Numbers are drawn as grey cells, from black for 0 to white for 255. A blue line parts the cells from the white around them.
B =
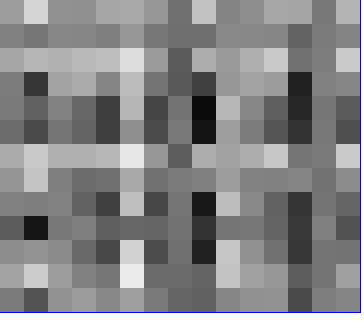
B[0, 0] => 157
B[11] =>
[163, 204, 157, 129, 118, 235, 107, 107, 100, 195, 161, 151, 93, 116, 160]
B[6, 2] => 176
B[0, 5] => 169
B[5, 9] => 158
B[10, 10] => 145
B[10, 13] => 116
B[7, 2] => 127
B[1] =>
[129, 118, 135, 134, 127, 151, 119, 111, 111, 137, 136, 134, 99, 123, 132]
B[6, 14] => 202
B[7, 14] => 140
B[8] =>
[129, 126, 130, 98, 64, 191, 71, 117, 24, 189, 137, 98, 53, 116, 101]
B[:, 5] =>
[169, 151, 221, 188, 182, 143, 231, 169, 191, 103, 210, 235, 159]
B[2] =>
[166, 182, 177, 185, 190, 221, 155, 91, 173, 154, 175, 201, 113, 125, 202]
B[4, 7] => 115
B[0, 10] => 142
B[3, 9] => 151
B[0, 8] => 194
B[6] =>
[171, 201, 176, 176, 183, 231, 151, 93, 173, 162, 173, 199, 117, 122, 202]
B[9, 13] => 128
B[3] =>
[124, 54, 163, 171, 133, 188, 116, 89, 64, 151, 163, 156, 33, 129, 134]
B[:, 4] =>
[166, 127, 190, 133, 62, 63, 183, 112, 64, 95, 72, 118, 136]
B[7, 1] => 196
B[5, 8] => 20
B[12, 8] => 97
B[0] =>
[157, 213, 145, 144, 166, 169, 151, 112, 194, 132, 142, 167, 165, 120, 180]
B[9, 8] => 51
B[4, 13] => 118
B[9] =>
[92, 21, 120, 127, 95, 103, 101, 114, 51, 117, 119, 100, 57, 128, 82]

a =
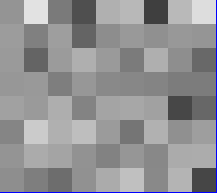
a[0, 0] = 148
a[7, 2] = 109
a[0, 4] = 176
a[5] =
[133, 203, 176, 190, 155, 117, 177, 144, 158]
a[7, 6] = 137
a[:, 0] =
[148, 156, 154, 151, 161, 133, 148, 142]
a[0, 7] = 185
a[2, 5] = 123
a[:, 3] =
[79, 100, 175, 151, 131, 190, 146, 145]
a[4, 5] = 167
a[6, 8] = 172
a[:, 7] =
[185, 152, 142, 124, 71, 144, 171, 180]
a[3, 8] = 124
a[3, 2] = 126
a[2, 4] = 154

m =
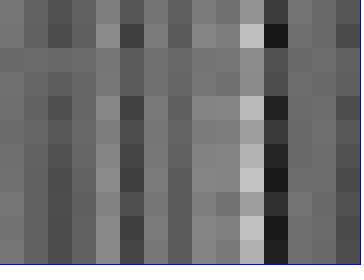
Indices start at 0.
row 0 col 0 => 118
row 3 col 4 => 119
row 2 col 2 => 103
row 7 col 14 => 74
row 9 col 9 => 128
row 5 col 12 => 106
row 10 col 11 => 32
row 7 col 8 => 133
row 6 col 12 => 106
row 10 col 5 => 69
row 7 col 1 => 97
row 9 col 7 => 91
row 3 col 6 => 112
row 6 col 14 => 80
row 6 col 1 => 99
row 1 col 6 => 122
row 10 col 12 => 111
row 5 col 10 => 158
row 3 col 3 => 102
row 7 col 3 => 98
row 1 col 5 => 64
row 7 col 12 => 109
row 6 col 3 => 102
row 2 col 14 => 97
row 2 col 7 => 104
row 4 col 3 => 101
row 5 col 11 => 58
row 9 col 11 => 25
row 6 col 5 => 68
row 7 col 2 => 76
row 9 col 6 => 122
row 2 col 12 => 105
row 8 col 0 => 118
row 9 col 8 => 133
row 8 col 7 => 92
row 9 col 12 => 111
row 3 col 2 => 93

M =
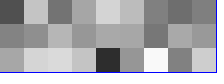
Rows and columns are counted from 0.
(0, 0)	80
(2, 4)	45
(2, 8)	206
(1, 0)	131
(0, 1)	196
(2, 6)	249
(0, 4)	212

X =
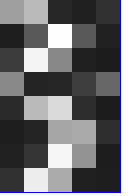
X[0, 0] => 159
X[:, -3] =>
[39, 254, 136, 38, 218, 166, 246, 171]
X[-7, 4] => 33
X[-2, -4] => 53
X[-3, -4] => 36
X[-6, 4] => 28
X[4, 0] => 42
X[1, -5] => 30
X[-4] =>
[42, 186, 218, 45, 28]
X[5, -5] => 30
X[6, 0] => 33

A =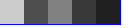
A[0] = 204
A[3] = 57
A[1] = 78
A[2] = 129

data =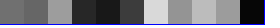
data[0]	112
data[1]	102
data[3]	39
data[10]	6

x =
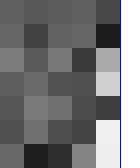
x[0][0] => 96
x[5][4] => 240
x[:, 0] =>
[96, 102, 124, 95, 86, 80, 104]
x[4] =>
[86, 123, 112, 76, 62]
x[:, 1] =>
[89, 67, 91, 106, 123, 112, 31]
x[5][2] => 79
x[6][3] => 131
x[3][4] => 207

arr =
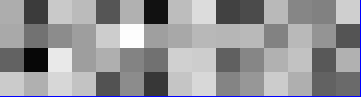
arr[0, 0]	173
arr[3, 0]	203
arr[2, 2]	233
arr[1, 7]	168
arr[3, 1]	176
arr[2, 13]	88
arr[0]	[173, 59, 201, 187, 85, 177, 17, 189, 220, 65, 75, 185, 134, 129, 207]
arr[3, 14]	106
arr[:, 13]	[129, 148, 88, 98]
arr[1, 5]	253
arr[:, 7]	[189, 168, 208, 197]
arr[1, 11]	130
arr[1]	[169, 114, 140, 158, 205, 253, 159, 168, 184, 182, 185, 130, 185, 148, 84]
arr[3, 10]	151
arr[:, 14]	[207, 84, 177, 106]
